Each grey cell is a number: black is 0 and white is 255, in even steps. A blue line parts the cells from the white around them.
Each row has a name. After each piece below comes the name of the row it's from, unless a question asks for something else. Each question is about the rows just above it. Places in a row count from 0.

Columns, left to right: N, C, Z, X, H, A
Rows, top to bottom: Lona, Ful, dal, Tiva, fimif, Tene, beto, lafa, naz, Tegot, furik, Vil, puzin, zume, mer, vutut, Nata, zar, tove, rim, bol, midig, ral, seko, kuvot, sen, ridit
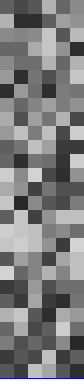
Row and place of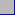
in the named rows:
dal, 5
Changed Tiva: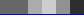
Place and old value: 3, [197]
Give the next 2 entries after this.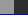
[117  80]
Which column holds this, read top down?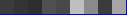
H
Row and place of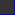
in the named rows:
Vil, 4
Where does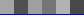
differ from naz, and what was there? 0, [171]
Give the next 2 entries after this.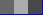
[ 95 205]

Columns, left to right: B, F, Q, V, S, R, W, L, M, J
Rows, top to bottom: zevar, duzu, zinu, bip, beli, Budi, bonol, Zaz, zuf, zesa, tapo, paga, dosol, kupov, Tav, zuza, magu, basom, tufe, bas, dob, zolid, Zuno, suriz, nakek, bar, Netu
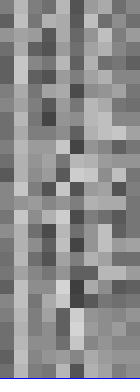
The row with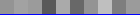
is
zinu
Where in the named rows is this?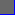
zinu, 5

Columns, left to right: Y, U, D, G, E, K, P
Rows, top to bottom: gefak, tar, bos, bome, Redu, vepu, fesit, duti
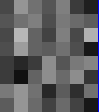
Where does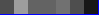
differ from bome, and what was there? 3, [92]
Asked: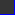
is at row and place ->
vepu, 6
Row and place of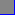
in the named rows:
Redu, 6
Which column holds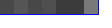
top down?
Y
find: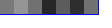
fesit
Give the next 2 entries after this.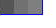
[ 78 121]
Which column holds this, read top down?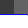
D

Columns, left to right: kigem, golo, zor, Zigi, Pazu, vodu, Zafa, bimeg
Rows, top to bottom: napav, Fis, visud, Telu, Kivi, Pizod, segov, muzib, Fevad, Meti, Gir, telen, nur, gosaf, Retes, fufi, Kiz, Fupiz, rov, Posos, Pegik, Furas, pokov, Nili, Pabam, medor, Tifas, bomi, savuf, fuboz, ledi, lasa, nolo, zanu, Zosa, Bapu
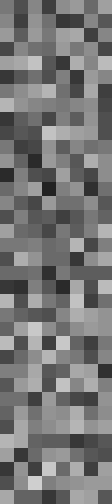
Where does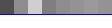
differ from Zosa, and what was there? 7, [154]
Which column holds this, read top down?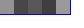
Zafa
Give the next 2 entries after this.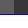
[71 87]

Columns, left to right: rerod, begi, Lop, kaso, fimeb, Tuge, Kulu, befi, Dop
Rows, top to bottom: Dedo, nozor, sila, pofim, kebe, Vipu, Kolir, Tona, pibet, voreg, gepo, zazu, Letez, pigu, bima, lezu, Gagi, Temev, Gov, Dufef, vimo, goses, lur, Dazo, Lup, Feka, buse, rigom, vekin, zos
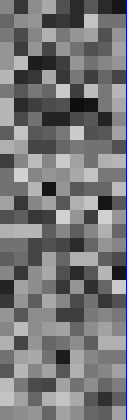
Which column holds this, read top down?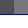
Dop
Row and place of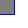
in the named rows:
rigom, 8
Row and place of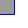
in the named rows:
Dazo, 3
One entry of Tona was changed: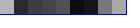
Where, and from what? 3, [75]
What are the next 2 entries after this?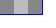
[202 162]
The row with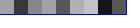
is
bima
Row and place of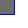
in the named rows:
Gov, 1

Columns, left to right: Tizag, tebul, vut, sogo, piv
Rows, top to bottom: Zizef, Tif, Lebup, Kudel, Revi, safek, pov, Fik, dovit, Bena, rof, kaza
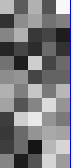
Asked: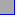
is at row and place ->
Bena, 3
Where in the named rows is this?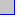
pov, 2

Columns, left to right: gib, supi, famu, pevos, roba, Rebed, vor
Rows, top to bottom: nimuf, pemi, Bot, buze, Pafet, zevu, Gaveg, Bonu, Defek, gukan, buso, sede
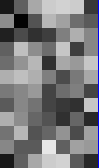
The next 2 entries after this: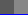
[115  68]
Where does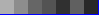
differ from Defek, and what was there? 5, [102]

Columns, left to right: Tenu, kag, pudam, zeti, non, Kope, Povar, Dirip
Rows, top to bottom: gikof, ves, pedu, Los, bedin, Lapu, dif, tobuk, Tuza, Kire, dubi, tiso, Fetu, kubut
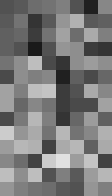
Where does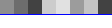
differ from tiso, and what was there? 0, [135]
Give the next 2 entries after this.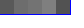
[ 32 135]
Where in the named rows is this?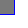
Tuza, 1
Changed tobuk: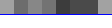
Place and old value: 1, [103]
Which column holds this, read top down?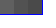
Kope
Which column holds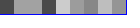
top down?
Tenu

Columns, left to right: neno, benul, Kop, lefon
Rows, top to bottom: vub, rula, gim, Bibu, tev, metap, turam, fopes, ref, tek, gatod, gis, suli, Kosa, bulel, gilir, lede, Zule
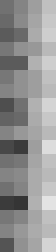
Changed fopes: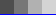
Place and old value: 1, [113]
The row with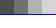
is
fopes
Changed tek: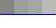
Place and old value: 1, [152]
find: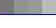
Bibu

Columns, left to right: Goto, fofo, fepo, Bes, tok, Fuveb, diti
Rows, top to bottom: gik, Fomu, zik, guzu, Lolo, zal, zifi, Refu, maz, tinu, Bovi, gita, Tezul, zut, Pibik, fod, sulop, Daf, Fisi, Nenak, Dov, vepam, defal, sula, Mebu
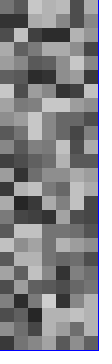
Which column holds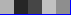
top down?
fofo
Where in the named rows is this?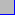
gik, 4
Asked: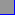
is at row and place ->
zik, 6
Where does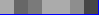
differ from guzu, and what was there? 1, [96]
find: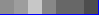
maz
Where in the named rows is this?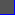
sulop, 6
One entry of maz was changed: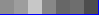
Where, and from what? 5, [103]

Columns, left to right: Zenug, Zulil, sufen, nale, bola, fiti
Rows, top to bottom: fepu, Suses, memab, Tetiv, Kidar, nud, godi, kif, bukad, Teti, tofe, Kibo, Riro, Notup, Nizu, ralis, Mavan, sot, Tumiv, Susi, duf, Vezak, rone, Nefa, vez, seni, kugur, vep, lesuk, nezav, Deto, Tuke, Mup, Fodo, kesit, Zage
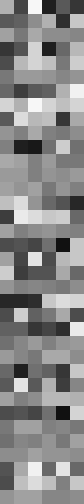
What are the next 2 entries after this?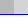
[191 120]
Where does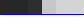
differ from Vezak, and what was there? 4, [220]

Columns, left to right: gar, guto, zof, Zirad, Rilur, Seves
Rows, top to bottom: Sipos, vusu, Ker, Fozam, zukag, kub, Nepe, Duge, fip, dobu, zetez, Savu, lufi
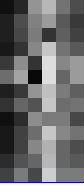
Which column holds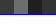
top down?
gar
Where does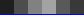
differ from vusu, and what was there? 3, [155]
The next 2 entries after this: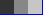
[115  89]
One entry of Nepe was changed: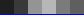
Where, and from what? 3, [191]
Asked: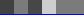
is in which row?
lufi
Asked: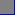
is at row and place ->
vusu, 2
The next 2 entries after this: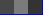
[95 65]

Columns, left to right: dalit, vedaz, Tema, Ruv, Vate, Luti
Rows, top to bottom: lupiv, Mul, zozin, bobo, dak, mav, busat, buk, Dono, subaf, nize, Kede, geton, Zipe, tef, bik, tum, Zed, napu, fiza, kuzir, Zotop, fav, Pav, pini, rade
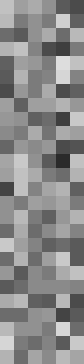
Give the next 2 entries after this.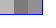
[123 208]
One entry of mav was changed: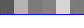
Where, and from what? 5, [131]
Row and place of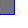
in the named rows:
subaf, 3
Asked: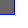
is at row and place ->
nize, 0
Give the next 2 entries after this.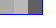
[ 90 185]
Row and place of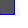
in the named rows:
nize, 5
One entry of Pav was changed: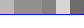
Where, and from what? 3, [123]

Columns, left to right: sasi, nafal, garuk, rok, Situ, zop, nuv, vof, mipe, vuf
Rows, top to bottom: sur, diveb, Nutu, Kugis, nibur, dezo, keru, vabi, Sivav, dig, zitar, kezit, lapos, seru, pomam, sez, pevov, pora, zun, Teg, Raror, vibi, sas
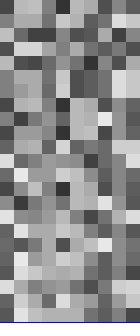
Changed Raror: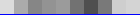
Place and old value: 2, [128]
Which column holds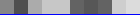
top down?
vuf
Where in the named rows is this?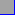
Kugis, 3

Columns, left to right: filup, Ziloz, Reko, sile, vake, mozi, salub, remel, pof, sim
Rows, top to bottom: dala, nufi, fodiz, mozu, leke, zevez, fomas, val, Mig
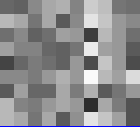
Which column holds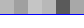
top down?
remel
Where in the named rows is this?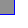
Mig, 5
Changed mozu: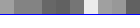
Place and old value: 9, [90]
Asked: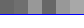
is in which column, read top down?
sile

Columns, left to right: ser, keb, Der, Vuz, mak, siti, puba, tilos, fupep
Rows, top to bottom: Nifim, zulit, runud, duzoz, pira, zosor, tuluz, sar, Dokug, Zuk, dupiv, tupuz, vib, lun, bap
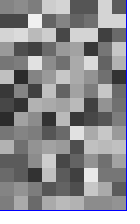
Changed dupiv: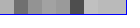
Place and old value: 8, [192]
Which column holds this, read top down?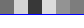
puba
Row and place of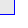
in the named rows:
vib, 6
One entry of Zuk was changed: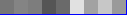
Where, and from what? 6, [170]
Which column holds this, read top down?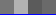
ser
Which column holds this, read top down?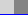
mak

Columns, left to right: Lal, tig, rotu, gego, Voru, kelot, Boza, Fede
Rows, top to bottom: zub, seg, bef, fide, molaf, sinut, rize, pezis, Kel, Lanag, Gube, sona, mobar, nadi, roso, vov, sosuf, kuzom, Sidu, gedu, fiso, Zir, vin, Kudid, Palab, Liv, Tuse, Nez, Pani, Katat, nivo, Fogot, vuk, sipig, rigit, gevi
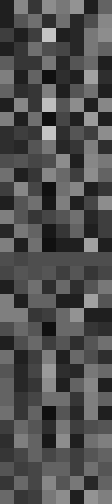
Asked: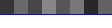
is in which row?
rigit
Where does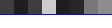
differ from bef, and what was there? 3, [196]
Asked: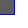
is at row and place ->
molaf, 0
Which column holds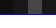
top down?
gego

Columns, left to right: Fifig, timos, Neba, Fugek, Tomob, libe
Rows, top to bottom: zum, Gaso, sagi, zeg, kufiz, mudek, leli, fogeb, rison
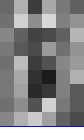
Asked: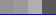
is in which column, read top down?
libe
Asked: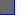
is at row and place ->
zum, 0
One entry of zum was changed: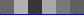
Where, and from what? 2, [61]
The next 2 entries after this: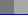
[49 28]
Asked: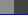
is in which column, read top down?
Neba
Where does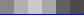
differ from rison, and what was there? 3, [161]

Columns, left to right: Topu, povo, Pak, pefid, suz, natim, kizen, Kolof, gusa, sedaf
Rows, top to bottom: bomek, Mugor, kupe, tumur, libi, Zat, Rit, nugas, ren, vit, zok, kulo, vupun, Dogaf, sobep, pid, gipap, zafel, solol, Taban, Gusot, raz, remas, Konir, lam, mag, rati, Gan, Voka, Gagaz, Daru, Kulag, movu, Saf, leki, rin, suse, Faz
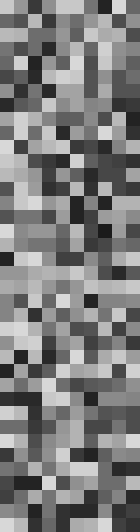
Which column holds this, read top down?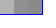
gusa
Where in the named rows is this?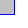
Gusot, 6
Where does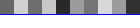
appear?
vit
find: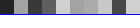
rati
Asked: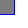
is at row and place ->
suse, 1

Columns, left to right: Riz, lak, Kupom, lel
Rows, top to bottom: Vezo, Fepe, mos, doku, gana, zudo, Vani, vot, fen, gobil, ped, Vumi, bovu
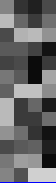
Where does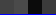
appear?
gana
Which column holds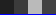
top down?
Kupom
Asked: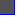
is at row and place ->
bovu, 1
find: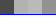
mos
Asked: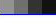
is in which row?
gobil

